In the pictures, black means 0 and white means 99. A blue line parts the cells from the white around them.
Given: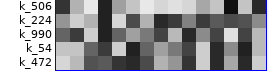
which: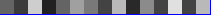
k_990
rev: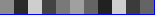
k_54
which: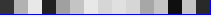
k_506

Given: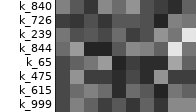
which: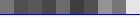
k_239
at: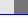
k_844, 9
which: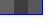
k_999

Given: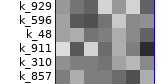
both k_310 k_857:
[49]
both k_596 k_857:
[31]
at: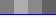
k_48, 4
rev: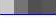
k_596
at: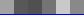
k_596, 1
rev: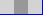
k_929
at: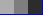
k_911, 5

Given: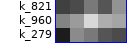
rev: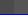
k_279
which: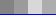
k_960

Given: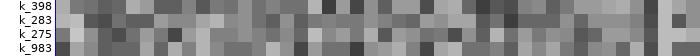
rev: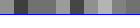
k_983
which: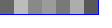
k_275
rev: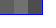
k_283

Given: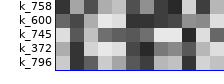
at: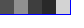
k_758, 6
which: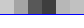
k_796
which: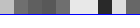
k_745
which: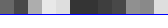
k_600
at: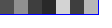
k_758, 6

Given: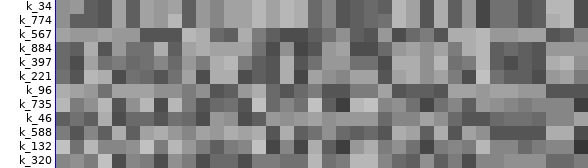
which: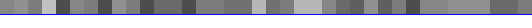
k_320
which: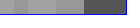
k_96

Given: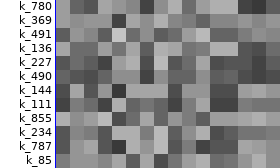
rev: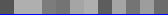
k_136
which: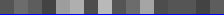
k_227
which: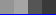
k_787

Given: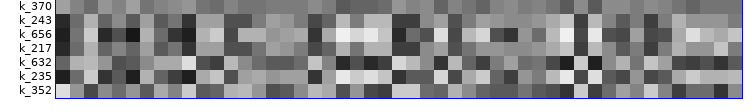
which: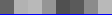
k_352
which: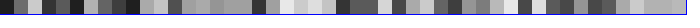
k_235
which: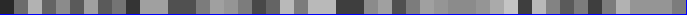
k_243

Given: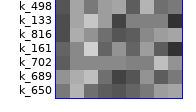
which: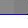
k_702
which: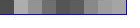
k_816
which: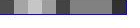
k_133
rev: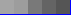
k_650

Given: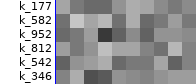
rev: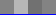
k_812
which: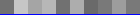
k_582
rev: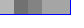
k_812
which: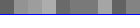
k_542
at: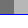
k_812, 8
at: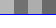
k_582, 4

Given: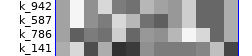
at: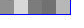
k_942, 3
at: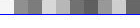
k_587, 2

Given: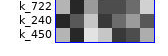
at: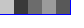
k_240, 3
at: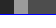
k_722, 2
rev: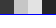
k_450
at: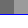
k_240, 5
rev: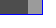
k_722
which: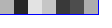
k_450
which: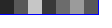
k_240

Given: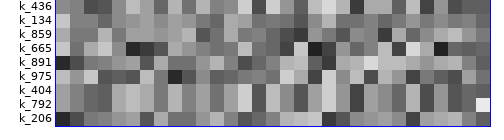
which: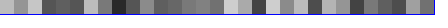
k_975
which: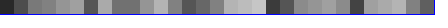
k_206
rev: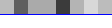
k_436
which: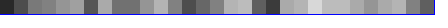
k_891

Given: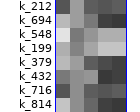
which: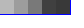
k_694
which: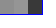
k_432

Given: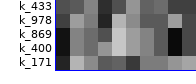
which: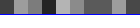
k_978
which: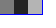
k_978
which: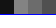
k_869

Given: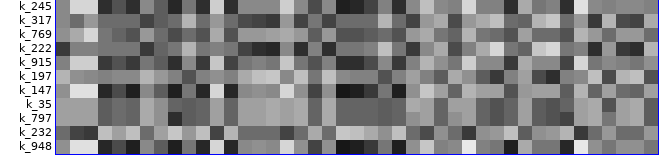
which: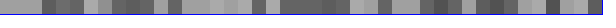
k_35
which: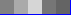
k_222
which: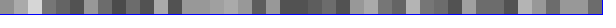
k_769
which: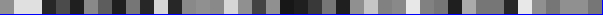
k_948

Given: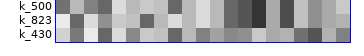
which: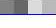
k_500
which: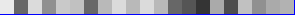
k_823
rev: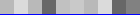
k_500
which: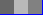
k_430

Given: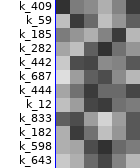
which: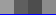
k_687
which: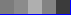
k_409

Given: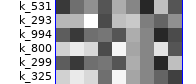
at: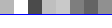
k_293, 2
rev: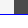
k_800
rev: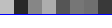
k_299
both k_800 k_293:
[29]

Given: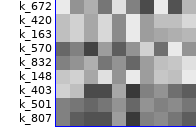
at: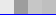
k_148, 6
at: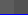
k_807, 2
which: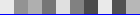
k_672
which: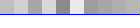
k_163

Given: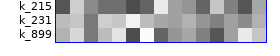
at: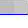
k_231, 1
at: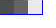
k_215, 6
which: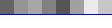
k_899
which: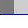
k_231
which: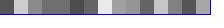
k_215

